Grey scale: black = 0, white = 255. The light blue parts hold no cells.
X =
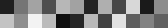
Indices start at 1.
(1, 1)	31
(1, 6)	162
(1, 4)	78
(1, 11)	26
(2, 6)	38
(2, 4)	187
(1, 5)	183

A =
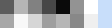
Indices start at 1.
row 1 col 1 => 92
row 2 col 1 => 167
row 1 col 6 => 147
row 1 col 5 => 10

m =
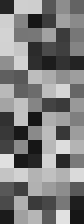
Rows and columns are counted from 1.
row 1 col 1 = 37
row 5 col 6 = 35
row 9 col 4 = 174
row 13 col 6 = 218
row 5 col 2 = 210
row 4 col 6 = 132
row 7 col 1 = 185
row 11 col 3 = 22
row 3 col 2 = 118
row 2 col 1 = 207
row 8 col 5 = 58
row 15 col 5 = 120
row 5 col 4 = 28
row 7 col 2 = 97
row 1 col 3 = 206
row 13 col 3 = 179
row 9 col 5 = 162
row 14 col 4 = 156
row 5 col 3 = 46
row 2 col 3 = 22
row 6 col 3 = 189
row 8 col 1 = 164
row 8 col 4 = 67
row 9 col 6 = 127
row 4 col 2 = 198
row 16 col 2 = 160
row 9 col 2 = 194
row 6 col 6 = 158
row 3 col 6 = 119
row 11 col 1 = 66

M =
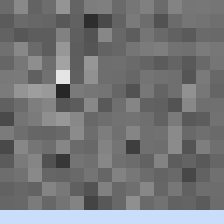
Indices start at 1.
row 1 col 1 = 107
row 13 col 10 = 119
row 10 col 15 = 111
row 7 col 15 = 119
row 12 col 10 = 108
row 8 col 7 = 136
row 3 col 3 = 93
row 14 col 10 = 111
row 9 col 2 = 116
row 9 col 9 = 114
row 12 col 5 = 55
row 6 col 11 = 116
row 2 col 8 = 73
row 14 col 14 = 97
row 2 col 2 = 106
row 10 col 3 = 102
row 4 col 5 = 151
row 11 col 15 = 126
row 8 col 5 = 86
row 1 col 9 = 106
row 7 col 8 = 116
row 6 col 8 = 110
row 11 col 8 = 131
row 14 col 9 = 104
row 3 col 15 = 106
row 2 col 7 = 45
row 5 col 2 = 119
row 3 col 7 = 83
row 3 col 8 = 135
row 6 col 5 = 229
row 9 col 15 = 93
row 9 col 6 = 136
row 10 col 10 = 133
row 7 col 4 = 153
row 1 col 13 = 131
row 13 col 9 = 130

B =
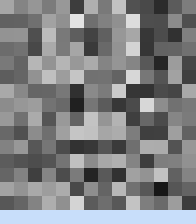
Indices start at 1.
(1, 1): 166
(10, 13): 159
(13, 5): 76
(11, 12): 172
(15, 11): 126
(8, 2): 151
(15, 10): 195
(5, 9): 149
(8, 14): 121
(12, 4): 84
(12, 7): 139
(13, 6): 123
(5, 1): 121
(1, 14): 125
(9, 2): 113
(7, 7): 138
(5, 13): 156
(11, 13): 83
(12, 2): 83
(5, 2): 100
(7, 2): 136
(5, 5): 181
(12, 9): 176
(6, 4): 192
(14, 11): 87
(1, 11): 73
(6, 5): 157
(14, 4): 157
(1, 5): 152
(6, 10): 215
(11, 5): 76
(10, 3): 140
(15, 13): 157
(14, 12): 23
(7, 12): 75
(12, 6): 192
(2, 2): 98
